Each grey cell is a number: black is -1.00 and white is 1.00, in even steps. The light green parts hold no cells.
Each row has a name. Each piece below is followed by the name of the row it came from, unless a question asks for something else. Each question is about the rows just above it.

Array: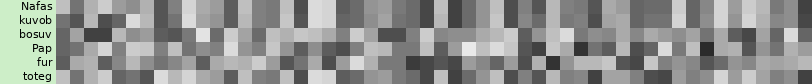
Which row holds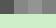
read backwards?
fur
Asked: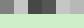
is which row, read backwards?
fur
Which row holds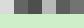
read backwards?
Pap
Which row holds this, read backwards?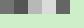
kuvob
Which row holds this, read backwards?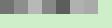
fur
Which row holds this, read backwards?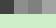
toteg
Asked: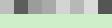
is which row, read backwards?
toteg

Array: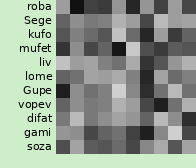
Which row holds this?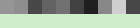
gami
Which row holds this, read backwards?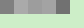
lome
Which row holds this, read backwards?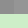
gami
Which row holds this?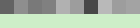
Sege
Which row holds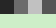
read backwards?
kufo

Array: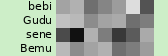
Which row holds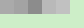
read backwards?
Gudu
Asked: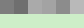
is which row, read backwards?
Gudu
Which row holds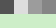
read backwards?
bebi
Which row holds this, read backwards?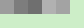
Bemu
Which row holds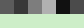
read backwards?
sene
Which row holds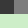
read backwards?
sene
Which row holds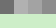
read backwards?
Bemu

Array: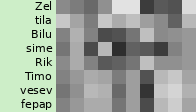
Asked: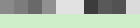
Zel
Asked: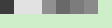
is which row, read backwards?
Zel
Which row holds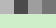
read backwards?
fepap
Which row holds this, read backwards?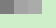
Timo
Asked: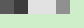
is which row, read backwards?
Zel
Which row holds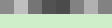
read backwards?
Bilu
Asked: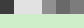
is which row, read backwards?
Zel

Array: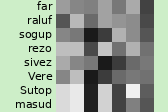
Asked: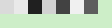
Sutop
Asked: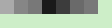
sivez
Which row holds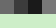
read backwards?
sivez
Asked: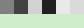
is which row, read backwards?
masud
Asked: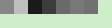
Vere
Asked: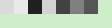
masud
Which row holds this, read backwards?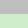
rezo

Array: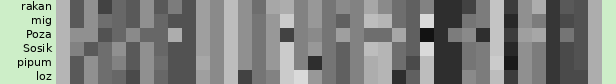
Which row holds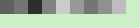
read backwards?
pipum
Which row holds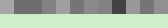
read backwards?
Poza
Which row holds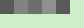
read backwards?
pipum
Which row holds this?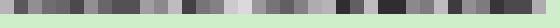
loz

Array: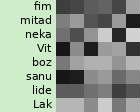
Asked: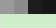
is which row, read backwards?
sanu
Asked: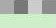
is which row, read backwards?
Lak

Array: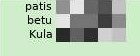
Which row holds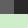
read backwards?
Kula
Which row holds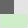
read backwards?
patis
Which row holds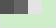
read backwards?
patis
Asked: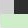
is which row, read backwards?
Kula
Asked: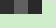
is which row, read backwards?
Kula

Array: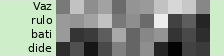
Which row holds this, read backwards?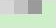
Vaz
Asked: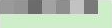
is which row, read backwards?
Vaz
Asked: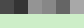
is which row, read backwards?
bati

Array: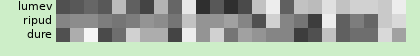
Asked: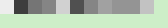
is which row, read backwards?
ripud
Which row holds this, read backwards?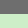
dure

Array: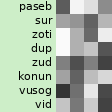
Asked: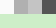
dup
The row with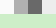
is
zoti
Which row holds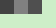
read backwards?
zud
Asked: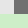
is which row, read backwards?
vusog
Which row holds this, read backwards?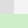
paseb
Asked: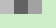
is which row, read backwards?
konun

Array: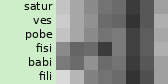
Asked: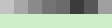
satur
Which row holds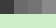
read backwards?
satur
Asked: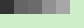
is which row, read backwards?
ves
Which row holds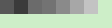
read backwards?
satur
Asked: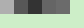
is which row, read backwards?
ves

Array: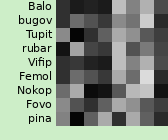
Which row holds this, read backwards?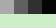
Tupit
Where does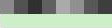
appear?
Fovo
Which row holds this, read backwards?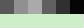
Tupit
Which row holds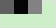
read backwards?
pina
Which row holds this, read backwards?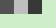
rubar
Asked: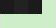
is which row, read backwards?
Balo

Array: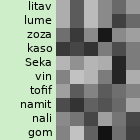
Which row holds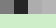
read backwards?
Seka
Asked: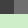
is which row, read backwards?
gom
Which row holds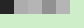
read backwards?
Seka
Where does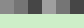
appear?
nali

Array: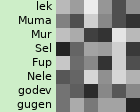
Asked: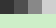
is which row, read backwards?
Muma
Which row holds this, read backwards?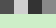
Fup
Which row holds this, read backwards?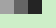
Sel

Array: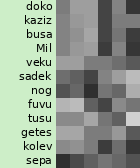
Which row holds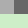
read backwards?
nog
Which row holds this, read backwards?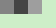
doko
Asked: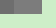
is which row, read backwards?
veku

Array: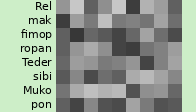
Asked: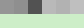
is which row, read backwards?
Muko
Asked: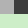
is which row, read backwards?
Rel
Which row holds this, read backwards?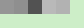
Muko

